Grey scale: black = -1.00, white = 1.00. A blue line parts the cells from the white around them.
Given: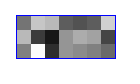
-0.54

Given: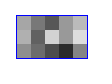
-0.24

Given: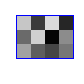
0.63

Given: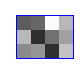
-0.63

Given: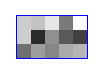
-0.67

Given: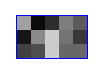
0.08
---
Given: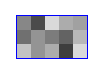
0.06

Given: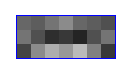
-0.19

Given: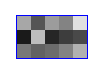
0.31

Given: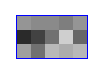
0.17

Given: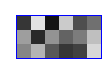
-0.58

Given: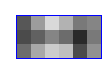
-0.32

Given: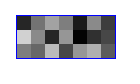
-0.70

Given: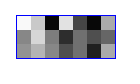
0.95

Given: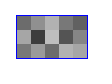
-0.15
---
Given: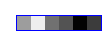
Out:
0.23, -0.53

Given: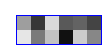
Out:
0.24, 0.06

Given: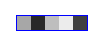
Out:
0.31, -0.50

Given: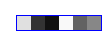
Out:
0.76, 0.06

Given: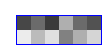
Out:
-0.44, 0.67

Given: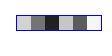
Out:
0.65, 0.93
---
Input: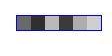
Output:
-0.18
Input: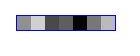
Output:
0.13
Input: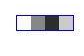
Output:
0.97
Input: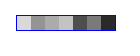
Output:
0.70
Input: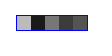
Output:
0.47
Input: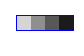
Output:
0.67
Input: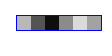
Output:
0.44
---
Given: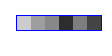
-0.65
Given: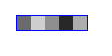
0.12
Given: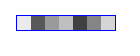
-0.50
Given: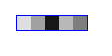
-0.82
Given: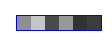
0.20
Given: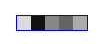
0.06
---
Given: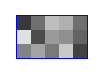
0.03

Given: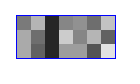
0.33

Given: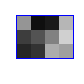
-0.70

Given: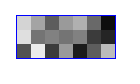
-0.36

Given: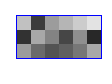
0.22

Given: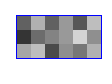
0.30

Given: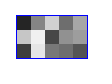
-0.52

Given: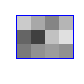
-0.04

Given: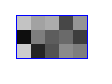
0.61

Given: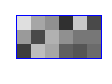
-0.52
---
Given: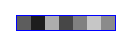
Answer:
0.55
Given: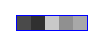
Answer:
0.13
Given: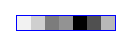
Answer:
-0.37
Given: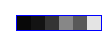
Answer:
-0.30
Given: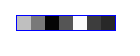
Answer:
-0.52
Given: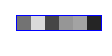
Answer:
0.28
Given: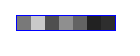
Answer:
-0.73
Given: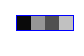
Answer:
-0.37
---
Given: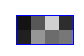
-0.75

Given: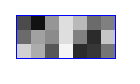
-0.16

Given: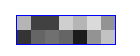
-0.59

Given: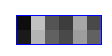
-0.80

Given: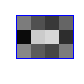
-0.91

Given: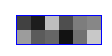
0.22

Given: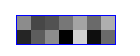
-0.71

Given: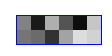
-0.08
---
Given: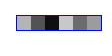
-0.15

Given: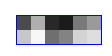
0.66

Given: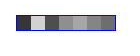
0.04

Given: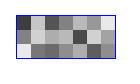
-0.26

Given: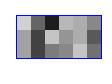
0.54

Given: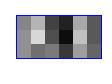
0.23

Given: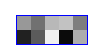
-0.91

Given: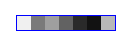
-0.86

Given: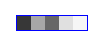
0.76
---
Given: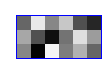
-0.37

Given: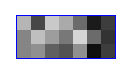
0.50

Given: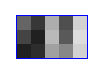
-0.75

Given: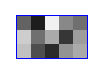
-0.12

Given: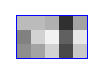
0.65

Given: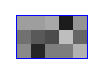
-0.30

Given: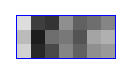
-0.77

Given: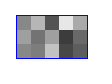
-0.10
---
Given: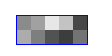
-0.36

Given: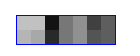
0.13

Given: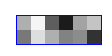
0.02

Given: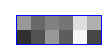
-0.27

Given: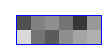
0.11

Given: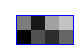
-0.37

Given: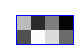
0.98

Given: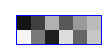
0.73

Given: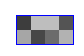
-0.44
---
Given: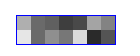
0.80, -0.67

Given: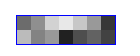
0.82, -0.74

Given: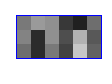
0.56, -0.75

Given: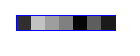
0.52, -0.95

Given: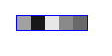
0.81, -0.81

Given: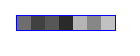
0.51, -0.67

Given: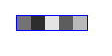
0.79, -0.65

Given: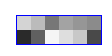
0.92, -0.67

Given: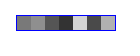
0.66, -0.60

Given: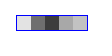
0.78, -0.52
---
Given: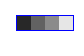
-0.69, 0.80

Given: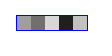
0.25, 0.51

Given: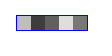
0.49, -0.06

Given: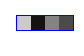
0.59, -0.41

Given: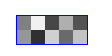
0.00, 0.53

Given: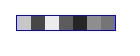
0.56, -0.08

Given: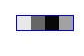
0.82, 0.27
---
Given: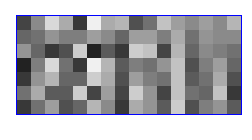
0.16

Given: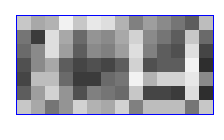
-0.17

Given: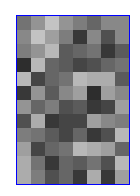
-0.02

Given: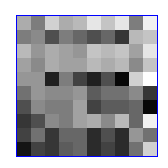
0.45

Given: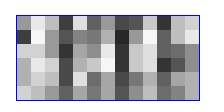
0.65
